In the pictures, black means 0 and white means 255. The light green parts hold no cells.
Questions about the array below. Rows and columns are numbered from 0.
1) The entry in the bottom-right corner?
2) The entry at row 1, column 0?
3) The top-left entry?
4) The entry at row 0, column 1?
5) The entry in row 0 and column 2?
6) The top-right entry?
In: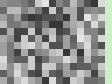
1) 120
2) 107
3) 144
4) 132
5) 132
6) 217
